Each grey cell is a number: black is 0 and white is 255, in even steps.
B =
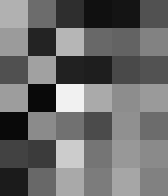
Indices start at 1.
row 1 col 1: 177
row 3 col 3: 33
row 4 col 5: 141
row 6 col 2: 59
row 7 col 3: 169
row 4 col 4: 170
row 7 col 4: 124
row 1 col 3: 46
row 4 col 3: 241
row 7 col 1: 27
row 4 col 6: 154
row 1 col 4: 16

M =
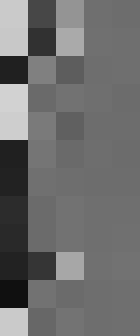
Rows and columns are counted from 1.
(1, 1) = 202
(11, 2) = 114
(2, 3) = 170
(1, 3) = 148
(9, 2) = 107
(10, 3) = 167
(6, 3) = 106
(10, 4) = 112
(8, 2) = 107
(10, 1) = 34
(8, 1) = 44
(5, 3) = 96
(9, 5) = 112
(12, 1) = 202
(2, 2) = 49
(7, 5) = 109
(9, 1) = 41

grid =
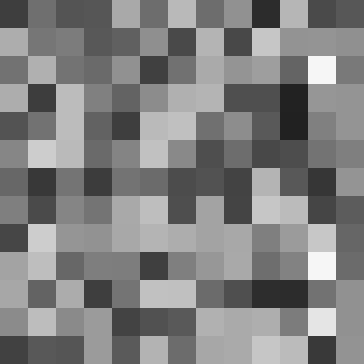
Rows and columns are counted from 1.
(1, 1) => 62
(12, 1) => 139
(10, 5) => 125
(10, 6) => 63
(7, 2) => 56
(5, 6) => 186
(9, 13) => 102
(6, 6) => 193
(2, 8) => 180
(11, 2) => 99
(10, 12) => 246
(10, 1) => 163
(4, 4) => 128
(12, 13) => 145
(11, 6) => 193
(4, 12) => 150
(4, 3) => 188
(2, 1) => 173
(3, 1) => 114
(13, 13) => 147
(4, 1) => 173
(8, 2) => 74
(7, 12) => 54
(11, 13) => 145
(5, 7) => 192
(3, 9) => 148
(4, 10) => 79
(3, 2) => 176
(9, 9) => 168
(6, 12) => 115
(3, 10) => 158
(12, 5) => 67
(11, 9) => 79
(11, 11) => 44
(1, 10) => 44
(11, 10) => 45
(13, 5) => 90
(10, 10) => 110
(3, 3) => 115

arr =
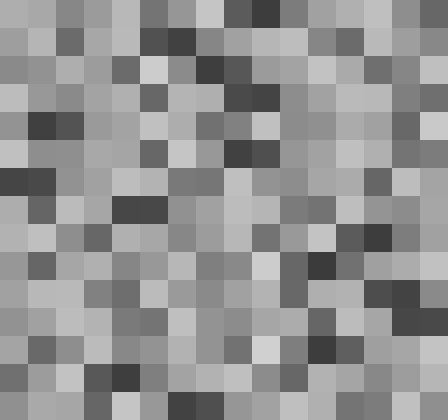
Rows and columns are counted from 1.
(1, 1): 174
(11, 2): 184
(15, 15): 192
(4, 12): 162
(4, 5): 176
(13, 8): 147
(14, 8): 178
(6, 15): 116
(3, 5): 107
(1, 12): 161
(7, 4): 161
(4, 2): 152
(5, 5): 163
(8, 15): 140
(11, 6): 187
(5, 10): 192
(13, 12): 61
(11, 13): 178
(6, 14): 176
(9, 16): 161
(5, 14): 161
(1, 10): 61
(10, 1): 151
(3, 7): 139
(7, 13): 171
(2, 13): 107
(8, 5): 71
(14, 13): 165
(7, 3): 146
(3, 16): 191
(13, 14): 159
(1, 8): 197
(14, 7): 163
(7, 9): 191
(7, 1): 69
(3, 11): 163

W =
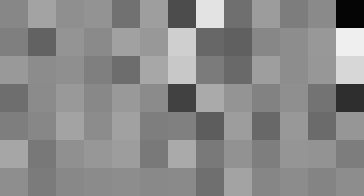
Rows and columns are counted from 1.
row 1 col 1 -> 135
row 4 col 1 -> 110
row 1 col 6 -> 158
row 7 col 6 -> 137
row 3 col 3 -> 143
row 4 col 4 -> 136
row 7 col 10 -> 134
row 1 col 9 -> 111
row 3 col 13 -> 215
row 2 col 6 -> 152
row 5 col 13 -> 150
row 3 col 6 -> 167
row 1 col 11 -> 125
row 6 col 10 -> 126
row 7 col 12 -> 132
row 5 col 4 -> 140
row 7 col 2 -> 123
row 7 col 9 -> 163
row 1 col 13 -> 5
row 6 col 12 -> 147
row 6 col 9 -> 146
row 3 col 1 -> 153
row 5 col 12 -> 107
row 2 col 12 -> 152
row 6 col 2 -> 120
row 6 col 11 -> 149
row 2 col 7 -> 207
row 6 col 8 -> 121

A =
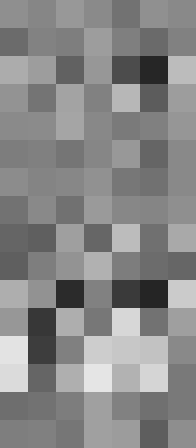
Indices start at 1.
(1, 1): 143
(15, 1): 110
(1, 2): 134
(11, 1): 174
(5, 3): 165
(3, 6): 38
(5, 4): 136
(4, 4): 129
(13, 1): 227
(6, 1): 125
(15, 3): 125
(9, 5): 188
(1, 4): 138
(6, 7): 137
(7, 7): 137
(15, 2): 114
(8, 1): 114
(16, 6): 94
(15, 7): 121
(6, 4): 134
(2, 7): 129
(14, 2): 101
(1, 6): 144
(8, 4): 154
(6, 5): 152
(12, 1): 151
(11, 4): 129
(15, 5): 129
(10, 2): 126
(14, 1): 219
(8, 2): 137

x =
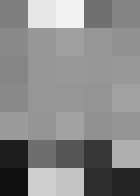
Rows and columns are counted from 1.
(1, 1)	127
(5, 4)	145
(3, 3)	152
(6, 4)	54
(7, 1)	15
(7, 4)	45
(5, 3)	162
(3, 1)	133
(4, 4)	148
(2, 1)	138
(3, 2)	150

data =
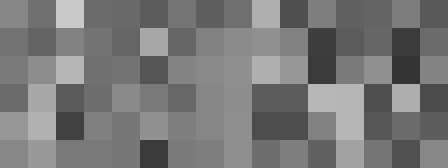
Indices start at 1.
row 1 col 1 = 134
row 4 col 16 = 75
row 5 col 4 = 128
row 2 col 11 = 129
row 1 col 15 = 125
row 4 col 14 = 79
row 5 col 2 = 177
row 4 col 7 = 103
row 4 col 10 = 93
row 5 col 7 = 127
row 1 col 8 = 95
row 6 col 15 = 81
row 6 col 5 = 119
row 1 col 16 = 89
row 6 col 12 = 97
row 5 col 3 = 66
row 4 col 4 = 109
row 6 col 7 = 122
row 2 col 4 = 115
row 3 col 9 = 143
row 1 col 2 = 111
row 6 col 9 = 143
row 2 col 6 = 168
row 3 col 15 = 52
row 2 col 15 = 59
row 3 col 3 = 182
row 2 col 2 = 100
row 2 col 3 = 129
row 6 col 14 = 117
